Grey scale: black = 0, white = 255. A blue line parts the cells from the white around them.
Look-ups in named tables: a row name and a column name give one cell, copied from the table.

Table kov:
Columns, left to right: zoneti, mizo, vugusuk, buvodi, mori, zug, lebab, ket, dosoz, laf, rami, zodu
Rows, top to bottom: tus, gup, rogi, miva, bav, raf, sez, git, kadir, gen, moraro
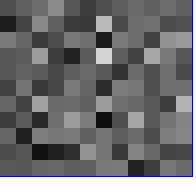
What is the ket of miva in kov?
95
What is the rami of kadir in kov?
126
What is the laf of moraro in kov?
63
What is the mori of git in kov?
157
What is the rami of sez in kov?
60
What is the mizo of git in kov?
91
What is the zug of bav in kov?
105
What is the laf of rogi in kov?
67
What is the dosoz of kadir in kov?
108
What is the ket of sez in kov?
112
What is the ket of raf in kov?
124
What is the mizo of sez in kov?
66
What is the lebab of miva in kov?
213
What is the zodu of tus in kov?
96
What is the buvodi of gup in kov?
97

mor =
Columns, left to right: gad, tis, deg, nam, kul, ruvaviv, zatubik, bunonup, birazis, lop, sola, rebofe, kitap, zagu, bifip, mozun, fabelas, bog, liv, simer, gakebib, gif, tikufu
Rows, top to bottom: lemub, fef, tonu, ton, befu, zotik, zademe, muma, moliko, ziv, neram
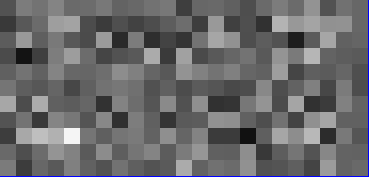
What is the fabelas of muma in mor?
78
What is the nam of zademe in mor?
96
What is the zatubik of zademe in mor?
50
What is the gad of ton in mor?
75
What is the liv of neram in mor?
95
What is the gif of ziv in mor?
99
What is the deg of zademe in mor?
172
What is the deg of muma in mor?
57
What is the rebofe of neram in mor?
171
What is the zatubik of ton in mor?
69

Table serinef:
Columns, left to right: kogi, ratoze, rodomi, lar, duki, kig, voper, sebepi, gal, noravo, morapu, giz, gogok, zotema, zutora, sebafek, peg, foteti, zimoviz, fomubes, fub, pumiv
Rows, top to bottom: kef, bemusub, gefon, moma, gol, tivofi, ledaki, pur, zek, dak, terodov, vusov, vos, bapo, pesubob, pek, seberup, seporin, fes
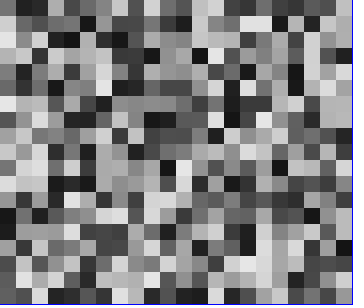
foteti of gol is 132
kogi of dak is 200
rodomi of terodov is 222
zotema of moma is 229
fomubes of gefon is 209
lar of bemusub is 109
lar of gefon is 34
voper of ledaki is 32
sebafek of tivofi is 222
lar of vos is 41
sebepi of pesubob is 64
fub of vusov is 61

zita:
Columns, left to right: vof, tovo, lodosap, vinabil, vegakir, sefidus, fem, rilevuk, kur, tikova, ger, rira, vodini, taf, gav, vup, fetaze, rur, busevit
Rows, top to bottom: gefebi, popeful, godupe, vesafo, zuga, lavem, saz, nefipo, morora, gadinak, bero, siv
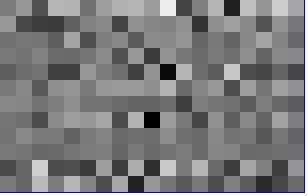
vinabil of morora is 123
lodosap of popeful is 60
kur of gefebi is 180
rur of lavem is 159
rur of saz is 103
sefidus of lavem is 122
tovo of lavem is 135
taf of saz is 117
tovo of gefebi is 150
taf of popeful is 143

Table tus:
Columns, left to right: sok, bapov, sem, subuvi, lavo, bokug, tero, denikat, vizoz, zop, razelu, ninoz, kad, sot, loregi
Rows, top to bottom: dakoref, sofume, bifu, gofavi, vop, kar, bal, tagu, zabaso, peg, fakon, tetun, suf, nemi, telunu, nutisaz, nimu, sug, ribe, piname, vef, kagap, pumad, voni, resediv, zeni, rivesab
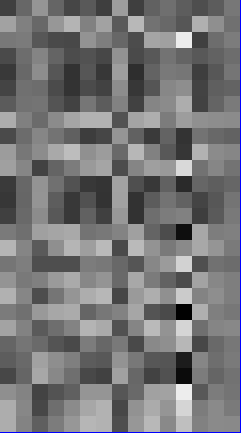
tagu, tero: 178
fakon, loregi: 115
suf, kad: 68
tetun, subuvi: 112
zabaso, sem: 134
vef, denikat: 81
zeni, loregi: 122
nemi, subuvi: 88
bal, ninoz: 173
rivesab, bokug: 182
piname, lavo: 171
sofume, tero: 162
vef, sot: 133
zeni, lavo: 139
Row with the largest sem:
voni

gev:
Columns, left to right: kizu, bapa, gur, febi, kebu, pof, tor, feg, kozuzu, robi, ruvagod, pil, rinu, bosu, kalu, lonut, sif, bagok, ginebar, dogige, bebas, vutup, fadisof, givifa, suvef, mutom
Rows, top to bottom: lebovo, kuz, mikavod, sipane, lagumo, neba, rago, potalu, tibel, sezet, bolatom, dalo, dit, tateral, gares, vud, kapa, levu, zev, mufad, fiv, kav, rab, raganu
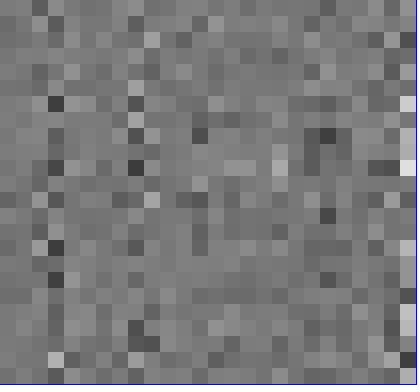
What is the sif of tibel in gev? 127
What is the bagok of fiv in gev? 133
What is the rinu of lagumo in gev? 121
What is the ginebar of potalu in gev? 117
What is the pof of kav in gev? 115
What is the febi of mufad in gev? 96
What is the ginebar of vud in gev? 119
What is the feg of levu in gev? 125
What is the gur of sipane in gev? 125
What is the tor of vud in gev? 121
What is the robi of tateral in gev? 116
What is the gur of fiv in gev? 122
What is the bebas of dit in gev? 108
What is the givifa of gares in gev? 141
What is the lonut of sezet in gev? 125
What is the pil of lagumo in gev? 138

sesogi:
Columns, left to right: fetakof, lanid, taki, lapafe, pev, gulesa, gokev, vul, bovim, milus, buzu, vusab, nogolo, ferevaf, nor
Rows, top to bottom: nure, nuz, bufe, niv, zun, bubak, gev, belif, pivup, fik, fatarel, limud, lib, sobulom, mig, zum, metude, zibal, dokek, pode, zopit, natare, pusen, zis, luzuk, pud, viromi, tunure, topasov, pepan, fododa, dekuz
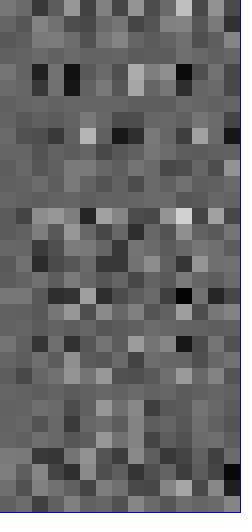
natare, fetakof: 115
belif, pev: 99
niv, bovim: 91
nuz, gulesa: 72
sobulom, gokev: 160
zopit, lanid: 100
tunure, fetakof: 101
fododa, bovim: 73
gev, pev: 102
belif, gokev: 103
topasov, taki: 57
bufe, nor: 133
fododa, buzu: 133
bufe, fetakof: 88
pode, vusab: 158

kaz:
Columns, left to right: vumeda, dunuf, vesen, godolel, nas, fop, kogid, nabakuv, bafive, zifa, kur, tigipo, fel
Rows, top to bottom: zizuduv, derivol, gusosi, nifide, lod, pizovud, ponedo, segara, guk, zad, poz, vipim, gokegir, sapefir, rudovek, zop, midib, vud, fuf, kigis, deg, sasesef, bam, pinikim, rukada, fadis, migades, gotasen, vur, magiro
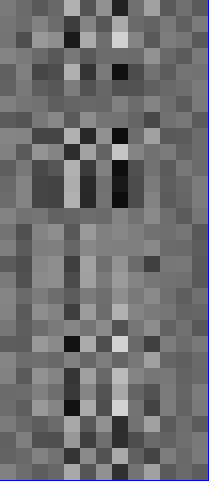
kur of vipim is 94
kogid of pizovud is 103
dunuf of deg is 94
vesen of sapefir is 117
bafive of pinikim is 132
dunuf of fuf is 106
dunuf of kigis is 90
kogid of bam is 126
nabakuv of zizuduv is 34
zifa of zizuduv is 161
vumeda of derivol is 117

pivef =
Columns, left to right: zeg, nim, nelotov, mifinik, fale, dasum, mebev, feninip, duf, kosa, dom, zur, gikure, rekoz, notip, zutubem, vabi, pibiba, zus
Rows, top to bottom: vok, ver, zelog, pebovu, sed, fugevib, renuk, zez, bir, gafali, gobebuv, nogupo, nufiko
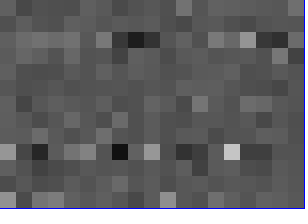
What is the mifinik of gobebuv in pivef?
74
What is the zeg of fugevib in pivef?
86
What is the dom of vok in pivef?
80
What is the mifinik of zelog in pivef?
107
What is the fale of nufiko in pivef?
96
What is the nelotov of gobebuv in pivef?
66
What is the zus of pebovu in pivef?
66
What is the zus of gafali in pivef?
83
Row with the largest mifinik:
nufiko

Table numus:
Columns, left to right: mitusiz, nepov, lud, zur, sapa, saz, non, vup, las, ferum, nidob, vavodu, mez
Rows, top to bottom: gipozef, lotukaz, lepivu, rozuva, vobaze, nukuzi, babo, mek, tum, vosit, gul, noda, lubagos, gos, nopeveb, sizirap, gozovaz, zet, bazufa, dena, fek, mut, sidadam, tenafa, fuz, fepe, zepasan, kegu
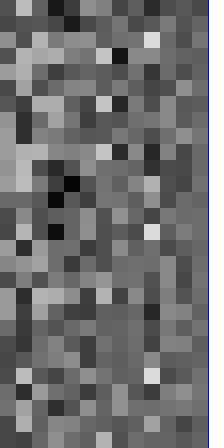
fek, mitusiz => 107
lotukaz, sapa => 26
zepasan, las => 97
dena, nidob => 136
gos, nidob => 120
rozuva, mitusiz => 81
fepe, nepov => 163
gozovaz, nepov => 147
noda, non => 115
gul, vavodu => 72
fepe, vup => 146
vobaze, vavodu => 76
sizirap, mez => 102
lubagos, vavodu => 106
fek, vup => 100
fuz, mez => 117
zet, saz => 133
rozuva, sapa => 126
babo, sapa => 96
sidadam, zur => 126

